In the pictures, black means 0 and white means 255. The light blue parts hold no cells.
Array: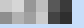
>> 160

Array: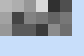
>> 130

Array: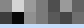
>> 144

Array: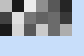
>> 118

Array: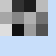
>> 175

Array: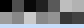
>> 201

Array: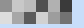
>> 91
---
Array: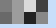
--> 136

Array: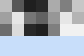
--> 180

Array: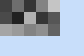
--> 86

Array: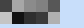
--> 176

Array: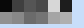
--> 175

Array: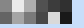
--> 25

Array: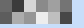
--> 71
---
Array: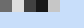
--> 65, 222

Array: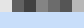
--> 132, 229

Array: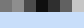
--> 15, 198

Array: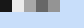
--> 167, 235

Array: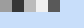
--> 187, 240

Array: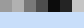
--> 77, 197

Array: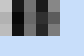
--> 104, 199
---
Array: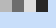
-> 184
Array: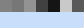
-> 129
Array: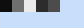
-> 14
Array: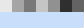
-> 232
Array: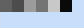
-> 96
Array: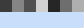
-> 59
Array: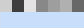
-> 207
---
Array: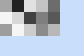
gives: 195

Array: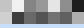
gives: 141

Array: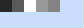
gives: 152

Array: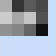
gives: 90

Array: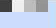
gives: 188

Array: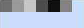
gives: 15

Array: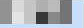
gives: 187

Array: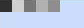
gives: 177
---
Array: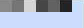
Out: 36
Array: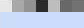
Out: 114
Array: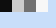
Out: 247
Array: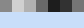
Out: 117
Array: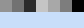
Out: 2
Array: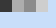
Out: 206
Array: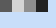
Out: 34
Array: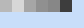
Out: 61
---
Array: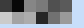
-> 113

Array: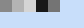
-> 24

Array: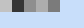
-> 173

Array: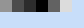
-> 98

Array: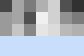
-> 185

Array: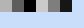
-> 126

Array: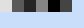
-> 1
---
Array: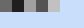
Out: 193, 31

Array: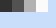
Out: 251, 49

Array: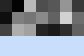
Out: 209, 3

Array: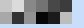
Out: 219, 6

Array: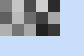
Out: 206, 33

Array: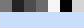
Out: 245, 2

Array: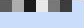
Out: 233, 28

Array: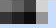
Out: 211, 12

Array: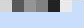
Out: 234, 34

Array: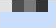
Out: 226, 52
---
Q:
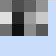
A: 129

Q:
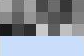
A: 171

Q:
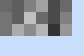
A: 105

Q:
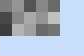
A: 125

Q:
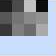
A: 32

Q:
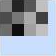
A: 130

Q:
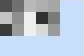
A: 79

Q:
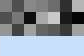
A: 128

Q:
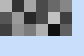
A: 184

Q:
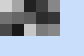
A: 210
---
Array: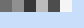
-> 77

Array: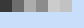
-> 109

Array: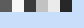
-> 59

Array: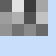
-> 82

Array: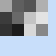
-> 50

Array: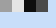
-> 74

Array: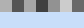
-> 85

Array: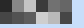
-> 59
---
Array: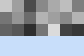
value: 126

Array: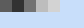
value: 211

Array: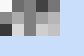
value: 118

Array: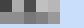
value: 183

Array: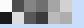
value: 209

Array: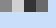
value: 106

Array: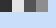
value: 142

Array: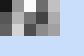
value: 193

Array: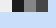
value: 70
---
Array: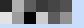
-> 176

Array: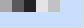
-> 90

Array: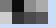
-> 12

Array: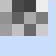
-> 74

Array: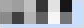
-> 158

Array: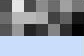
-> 229
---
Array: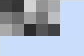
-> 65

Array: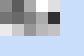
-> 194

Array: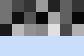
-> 176

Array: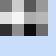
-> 108

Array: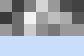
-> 153

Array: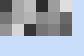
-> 94

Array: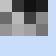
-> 117

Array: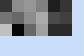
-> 42

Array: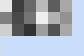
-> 168

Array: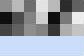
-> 196
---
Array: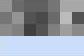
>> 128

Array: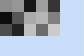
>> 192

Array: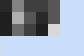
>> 63

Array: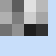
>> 145

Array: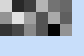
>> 83

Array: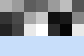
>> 43

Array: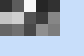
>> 72

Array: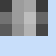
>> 146

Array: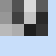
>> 173

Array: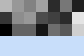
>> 110
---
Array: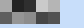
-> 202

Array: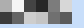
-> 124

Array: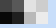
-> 226

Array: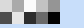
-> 194

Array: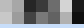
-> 212

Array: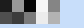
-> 246

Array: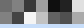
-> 34
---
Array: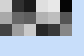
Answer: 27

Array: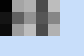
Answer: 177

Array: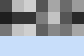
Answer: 207

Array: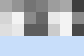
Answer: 116

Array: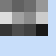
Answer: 109

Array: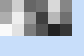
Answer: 102

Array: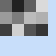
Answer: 95

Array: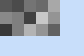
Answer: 116
